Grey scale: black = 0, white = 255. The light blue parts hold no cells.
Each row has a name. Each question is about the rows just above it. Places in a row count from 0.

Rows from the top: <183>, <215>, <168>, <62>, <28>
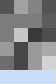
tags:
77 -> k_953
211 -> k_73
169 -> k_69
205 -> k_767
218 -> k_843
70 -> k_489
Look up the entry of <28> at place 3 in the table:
k_73
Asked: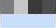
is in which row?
<168>
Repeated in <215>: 124
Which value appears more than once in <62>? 154

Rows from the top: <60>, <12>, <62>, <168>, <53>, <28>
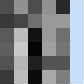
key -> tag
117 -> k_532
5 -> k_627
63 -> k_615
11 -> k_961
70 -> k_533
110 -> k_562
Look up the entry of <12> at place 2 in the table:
k_562
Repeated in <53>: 83
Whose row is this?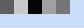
<168>
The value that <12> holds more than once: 153
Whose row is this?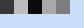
<28>
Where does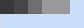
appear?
<12>

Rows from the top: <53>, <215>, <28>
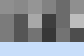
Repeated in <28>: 115
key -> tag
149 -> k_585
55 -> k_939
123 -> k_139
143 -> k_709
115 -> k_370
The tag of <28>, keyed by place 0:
k_139
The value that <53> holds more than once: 143
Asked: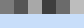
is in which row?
<215>
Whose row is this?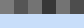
<28>

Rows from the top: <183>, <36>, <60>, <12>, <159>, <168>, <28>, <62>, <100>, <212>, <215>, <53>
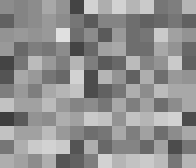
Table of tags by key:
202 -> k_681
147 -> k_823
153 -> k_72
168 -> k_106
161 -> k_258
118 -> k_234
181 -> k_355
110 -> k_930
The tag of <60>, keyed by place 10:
k_234
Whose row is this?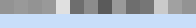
<60>

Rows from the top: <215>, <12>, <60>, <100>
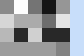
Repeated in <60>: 40
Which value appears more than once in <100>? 156
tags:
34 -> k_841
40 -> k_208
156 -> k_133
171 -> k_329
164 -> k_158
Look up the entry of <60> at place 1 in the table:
k_208
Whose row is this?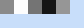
<215>
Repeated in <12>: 171
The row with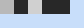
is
<60>

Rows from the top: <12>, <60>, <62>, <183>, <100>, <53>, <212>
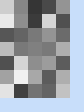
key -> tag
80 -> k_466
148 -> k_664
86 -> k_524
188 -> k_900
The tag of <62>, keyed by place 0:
k_524
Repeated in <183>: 121
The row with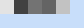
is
<212>

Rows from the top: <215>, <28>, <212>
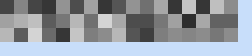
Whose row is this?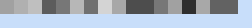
<28>
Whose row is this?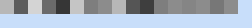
<212>
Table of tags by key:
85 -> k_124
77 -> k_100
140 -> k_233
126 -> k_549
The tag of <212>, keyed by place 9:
k_124
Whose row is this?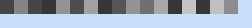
<215>

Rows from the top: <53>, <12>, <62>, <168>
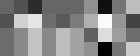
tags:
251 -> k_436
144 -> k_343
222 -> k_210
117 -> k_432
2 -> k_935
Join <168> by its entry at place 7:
k_935
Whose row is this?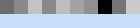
<168>
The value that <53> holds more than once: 102

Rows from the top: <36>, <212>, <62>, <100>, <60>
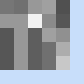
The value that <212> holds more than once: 152
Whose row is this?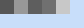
<60>
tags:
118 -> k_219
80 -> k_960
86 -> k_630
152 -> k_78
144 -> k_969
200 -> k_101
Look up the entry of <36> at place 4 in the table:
k_960

